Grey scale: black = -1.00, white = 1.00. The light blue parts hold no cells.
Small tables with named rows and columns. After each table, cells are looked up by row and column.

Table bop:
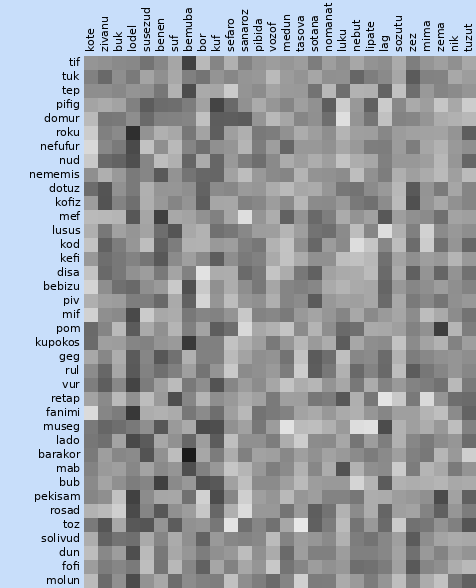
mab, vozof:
-0.01
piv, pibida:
0.13
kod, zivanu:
-0.24
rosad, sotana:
-0.26
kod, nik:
0.17
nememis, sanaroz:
0.48
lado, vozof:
-0.02
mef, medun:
-0.24
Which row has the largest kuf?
disa

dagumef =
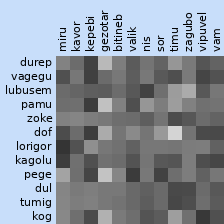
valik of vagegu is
-0.27
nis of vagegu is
-0.06
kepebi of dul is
-0.01
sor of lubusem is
-0.13
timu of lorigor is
-0.08
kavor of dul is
-0.04
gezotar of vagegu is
-0.16
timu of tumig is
-0.44
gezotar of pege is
0.53
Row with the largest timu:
dof

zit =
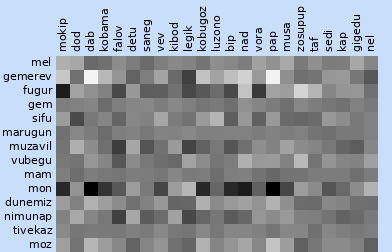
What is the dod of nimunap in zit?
0.32
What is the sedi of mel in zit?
-0.03
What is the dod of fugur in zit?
0.28
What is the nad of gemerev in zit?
0.64
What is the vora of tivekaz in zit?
0.00
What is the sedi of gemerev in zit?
0.18
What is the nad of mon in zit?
-0.78
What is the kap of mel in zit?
-0.02
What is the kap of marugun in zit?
-0.05
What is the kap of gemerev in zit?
0.20
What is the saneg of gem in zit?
0.07
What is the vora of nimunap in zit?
0.18
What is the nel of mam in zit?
-0.03
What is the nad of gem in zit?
0.13
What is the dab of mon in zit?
-1.00
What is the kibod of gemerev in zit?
-0.17
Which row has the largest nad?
gemerev

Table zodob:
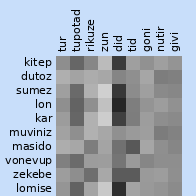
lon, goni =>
0.16
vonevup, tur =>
0.00
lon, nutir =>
0.23
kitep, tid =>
0.25
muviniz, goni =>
0.24
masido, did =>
-0.11
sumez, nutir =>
0.08
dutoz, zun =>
0.31
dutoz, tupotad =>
0.28
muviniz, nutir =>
-0.03
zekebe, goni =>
0.21
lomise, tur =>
0.17
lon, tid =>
-0.01
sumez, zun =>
0.63
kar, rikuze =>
0.39
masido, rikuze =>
-0.02
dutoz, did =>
0.04
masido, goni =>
0.30
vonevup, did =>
-0.08
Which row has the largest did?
muviniz

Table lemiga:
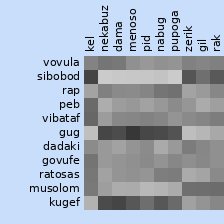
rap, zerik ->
0.28
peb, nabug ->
0.19
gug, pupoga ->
-0.35
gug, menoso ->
-0.57
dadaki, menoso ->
0.16
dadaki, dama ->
0.27
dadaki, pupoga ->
0.20
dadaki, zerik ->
-0.03
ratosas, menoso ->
0.14
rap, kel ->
0.28
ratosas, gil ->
0.29
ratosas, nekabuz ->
0.27
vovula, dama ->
-0.06
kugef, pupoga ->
-0.17

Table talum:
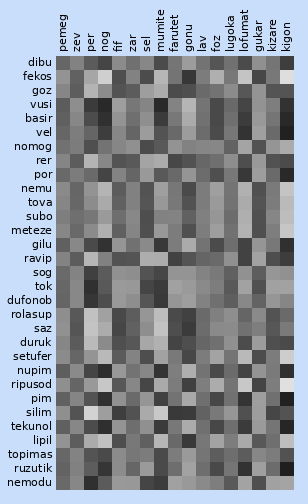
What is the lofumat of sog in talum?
0.14
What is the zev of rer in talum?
-0.28
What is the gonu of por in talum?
0.17
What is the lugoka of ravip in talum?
0.13
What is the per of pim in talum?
-0.35
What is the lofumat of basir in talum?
-0.53
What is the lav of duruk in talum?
-0.20
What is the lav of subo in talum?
0.00
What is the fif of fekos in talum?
-0.39
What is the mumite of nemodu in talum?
-0.53
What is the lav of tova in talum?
-0.03
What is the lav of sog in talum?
0.03
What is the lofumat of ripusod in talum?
0.57
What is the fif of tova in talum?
-0.24

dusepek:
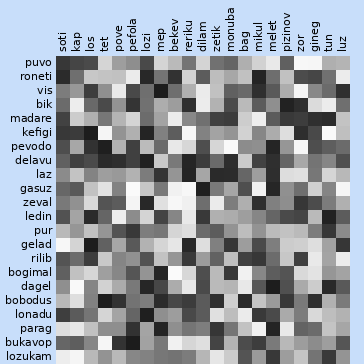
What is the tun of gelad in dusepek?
0.27
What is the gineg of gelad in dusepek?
0.74
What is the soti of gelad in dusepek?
0.94
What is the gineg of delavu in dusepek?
-0.09
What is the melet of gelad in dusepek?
-0.01
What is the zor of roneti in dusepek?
-0.40
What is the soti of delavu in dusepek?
-0.25
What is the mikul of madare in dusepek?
0.87
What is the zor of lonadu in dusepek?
-0.03
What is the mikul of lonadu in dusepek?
-0.55
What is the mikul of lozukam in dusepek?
0.21
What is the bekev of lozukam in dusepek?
-0.10
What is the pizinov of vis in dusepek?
0.36

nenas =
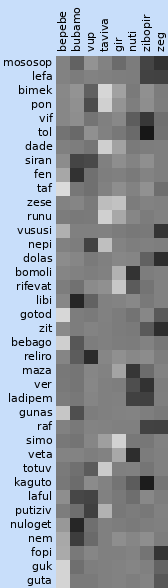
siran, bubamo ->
-0.46
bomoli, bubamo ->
0.01
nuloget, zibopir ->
-0.01
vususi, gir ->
-0.03
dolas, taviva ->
0.00
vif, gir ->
0.07
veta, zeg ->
0.00
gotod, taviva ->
0.01
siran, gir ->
0.11
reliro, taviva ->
0.05
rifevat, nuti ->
-0.29
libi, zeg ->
0.01
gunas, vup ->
-0.02
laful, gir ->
-0.05
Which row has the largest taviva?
bimek

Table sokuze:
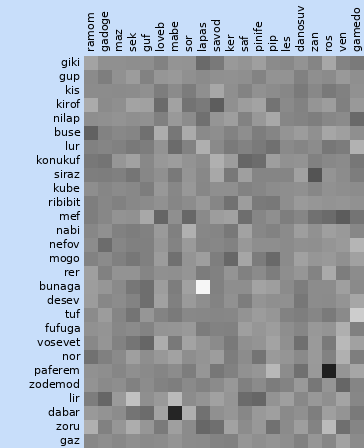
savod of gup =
0.13
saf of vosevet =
0.13
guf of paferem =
0.08
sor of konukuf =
0.15
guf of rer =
0.04
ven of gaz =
0.27
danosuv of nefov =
0.13

